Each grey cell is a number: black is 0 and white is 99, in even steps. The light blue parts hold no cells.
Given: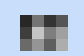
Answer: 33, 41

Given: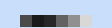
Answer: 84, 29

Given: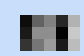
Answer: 69, 20

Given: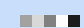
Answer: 11, 63

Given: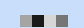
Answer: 46, 64

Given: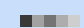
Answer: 80, 22

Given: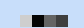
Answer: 24, 80
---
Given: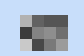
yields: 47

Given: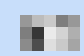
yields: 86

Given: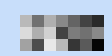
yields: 90

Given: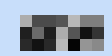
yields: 16

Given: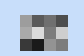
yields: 57

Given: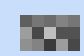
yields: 23

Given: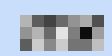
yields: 53

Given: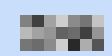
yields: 54
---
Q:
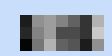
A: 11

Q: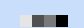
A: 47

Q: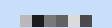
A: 85

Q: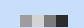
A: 48

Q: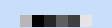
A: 25

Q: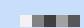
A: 63

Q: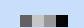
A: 59

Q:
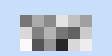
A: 84

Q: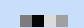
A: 85
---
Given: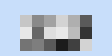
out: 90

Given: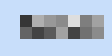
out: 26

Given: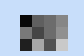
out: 27

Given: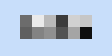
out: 32

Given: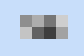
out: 38

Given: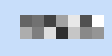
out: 77
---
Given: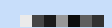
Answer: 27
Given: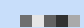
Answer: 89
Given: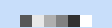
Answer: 90
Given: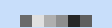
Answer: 87
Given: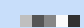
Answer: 33
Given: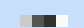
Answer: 33
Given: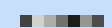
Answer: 81
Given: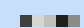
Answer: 83
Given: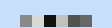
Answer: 84
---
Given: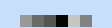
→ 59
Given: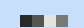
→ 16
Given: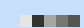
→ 89
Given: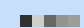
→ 19
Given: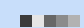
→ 23
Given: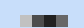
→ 75
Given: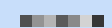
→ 31
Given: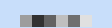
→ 61
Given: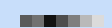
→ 35
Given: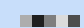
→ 67
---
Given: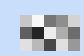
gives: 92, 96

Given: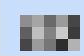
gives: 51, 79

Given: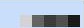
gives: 23, 82

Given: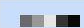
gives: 89, 89

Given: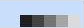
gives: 45, 85

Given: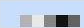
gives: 52, 90

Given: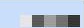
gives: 61, 89

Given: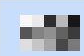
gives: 56, 96
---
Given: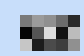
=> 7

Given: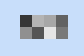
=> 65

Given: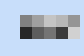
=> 71

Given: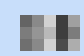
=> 24

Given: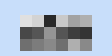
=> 24

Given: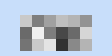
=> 41

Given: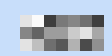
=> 88
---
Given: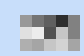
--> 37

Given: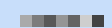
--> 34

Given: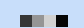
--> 81

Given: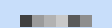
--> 69

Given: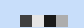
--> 10

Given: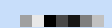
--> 0

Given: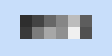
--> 40
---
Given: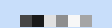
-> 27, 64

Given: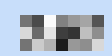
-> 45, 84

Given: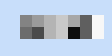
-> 51, 96

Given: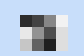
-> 17, 86

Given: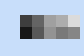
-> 24, 52

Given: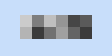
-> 79, 23

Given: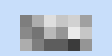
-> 49, 58

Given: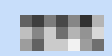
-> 38, 43

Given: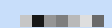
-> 77, 41

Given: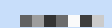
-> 38, 79
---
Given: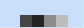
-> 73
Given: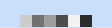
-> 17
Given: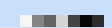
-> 17
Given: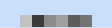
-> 45
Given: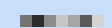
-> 82
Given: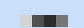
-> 46
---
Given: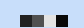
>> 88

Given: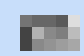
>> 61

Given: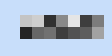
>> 36

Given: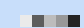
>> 59

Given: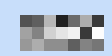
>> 51

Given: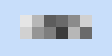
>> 71

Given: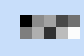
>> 73
